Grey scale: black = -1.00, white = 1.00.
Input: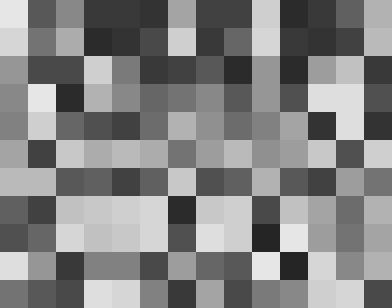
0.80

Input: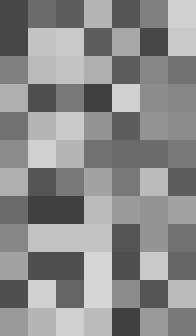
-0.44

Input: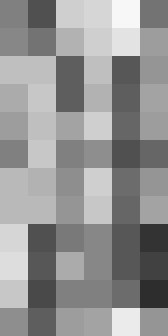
0.00

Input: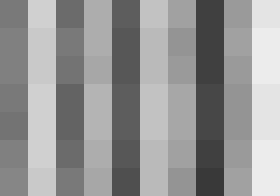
-0.05

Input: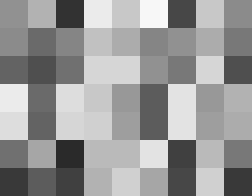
0.14

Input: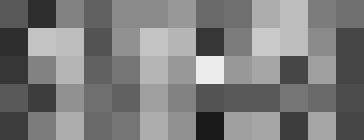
-0.30
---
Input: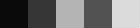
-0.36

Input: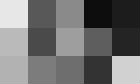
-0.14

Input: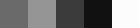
-0.17

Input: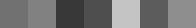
-0.11

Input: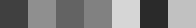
0.01

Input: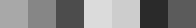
0.05

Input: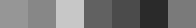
-0.04

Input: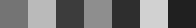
-0.09

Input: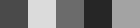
-0.16

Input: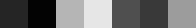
-0.38
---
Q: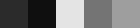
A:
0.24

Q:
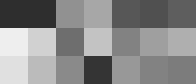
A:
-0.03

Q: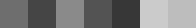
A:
0.48

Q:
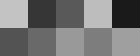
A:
0.25

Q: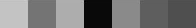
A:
-0.38

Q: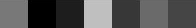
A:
-0.46

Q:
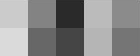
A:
-0.08

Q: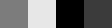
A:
-0.54

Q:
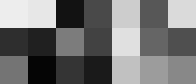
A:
0.07
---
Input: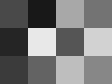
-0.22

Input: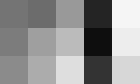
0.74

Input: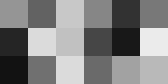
-0.17

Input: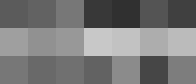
0.09

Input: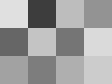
-0.02

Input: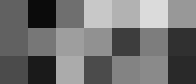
0.03

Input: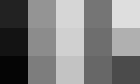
0.53

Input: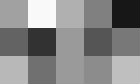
0.21

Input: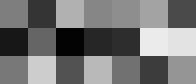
-0.11

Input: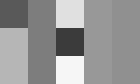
0.93
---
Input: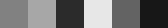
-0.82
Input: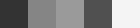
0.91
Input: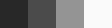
0.96
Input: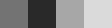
0.71
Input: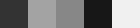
0.88
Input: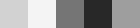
0.24
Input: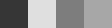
0.31
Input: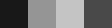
-0.43
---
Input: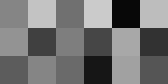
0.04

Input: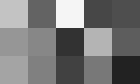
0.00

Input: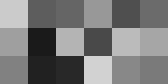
-0.74

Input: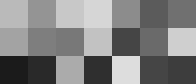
-0.68

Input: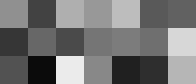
-0.91

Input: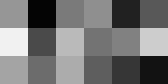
-0.15

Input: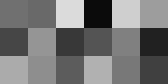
0.11
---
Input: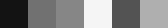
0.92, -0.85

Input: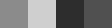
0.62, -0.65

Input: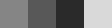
0.70, -0.67

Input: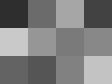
0.58, -0.64

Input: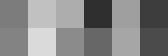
0.71, -0.63

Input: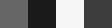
0.93, -0.80

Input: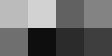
0.65, -0.89

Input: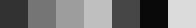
0.72, -0.93

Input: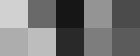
0.64, -0.83

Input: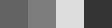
0.73, -0.59
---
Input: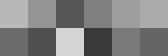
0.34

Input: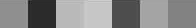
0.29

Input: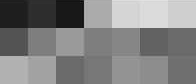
0.62

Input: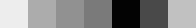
0.35

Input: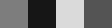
-0.34

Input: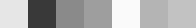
0.52
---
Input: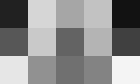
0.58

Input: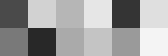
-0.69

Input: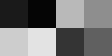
0.78

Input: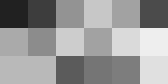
0.10

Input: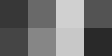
0.05

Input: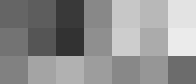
-0.33

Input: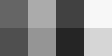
0.17

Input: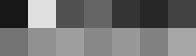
0.13
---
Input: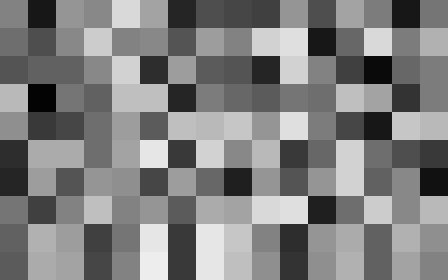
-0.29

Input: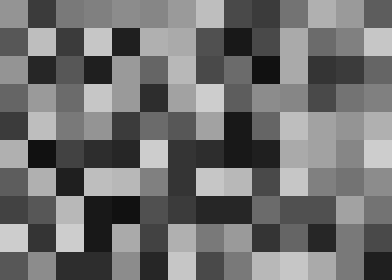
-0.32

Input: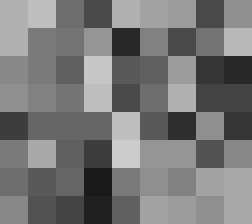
0.07

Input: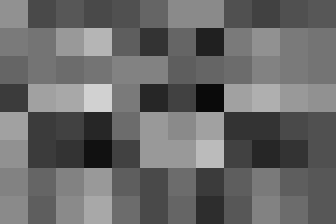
0.08

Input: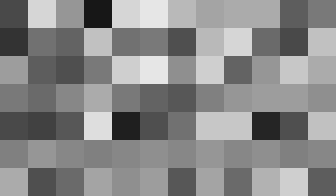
0.34

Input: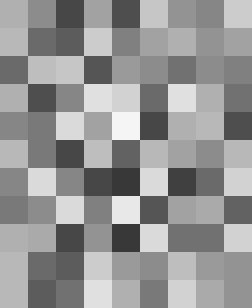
0.44
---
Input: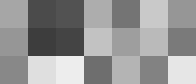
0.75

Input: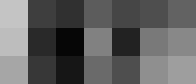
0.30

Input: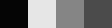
-0.41

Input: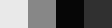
-0.62

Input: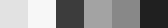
0.28

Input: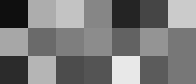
0.53

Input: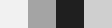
0.29

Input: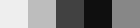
0.06

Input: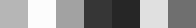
0.43

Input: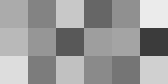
0.63
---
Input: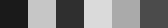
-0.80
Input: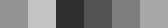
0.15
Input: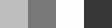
0.49
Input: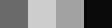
-0.18
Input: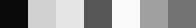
-0.93
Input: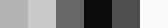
0.41
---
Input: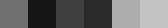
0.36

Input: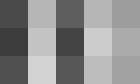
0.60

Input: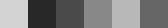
0.45

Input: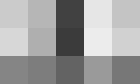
0.80

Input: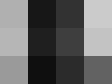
0.53

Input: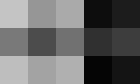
0.49

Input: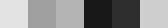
0.62

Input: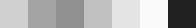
0.79
